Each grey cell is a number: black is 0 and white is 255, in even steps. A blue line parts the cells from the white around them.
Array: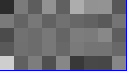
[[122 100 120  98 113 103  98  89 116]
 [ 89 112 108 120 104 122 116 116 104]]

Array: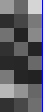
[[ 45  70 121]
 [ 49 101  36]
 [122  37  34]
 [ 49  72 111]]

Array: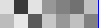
[[188 231  90 199 152 192 129]]

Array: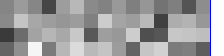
[[137 196 167 157 150 156 128 204 164 157 185  64 173 179 151]
 [100 143 245 123 183 219 185 196 156  99 197 209 123 127  93]]

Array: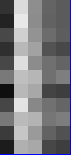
[[ 35 232 140  98  91]
 [ 47 184 162  83  72]
 [121 191 182 112 126]
 [ 70 227 136 113 101]
 [ 59 198 154  98  81]]

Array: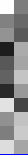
[[129 104]
 [ 29 171]
 [ 98 196]
 [226  69]
 [126 202]]

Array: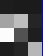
[[163 189  37]
 [ 29  36 182]]
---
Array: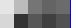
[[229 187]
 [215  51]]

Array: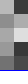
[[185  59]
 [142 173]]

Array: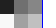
[[ 32 112]
 [248 161]]

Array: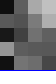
[[15 94]
 [89 82]]

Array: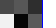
[[ 73  87]
 [241   6]]

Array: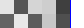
[[228  85]
 [ 99 232]]

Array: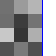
[[113 155]
 [110  60]]
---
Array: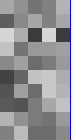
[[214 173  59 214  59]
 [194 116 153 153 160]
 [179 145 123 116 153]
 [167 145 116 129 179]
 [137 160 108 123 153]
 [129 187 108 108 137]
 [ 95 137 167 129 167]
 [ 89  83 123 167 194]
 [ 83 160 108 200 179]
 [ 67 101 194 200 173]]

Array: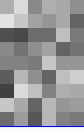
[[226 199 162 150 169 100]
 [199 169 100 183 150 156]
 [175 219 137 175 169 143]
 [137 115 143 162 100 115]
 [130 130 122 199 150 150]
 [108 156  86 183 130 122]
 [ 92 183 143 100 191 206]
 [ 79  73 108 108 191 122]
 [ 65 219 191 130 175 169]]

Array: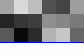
[[164 217 190  81  68 158]
 [ 89   9  42 178 198 102]
 [ 36  54  62 143 135 122]]

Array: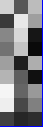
[[245 101 153]
 [238  72 128]
 [210  87 188]
 [180  94  16]
 [159  30 174]
 [135 216  22]
 [114 196  10]
 [ 65  38  45]
 [ 58 232 159]]

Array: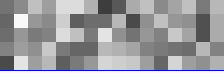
[[130 158 144 200 122 102 102 184 177 164 130 122 115 109 184 130]
 [115 138 192 158 220 220 177  61  88 171 192 138 164 192 122 184]
 [109 151 122 130 220 192 122 228 144 115 151 130 200 164  80 171]
 [102 249 151 138 206  94 109 109 184  74 144 192 151 144  80 171]
 [ 74 228 158 184  94 122 151 213 206 200 158 102 213 158 144 177]]

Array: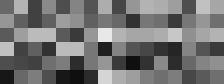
[[193  65  96  50 187 187 119  31 132  84  71  50  37 132  84  58]
 [150  96  65  96 158 144  96 119 104  50 119 111  58 119 150 111]
 [104 179  65 138  78 132  84 173  71 150 179 173 158  78 193 166]
 [ 90 158 187 187  90  58 150 232 179 166 166 173 199 144 166 179]
 [ 78  71  65 111 125  44 119 150  58  15  50 138  44 104 132 144]
 [ 23 104 125  78  23  15  44 213 173 158 125 111 125  71  90 111]]

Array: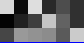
[[216  11 222  41  77  48]
 [ 70 153 146 140  90 203]
 [  3  33  62 197  98  48]]
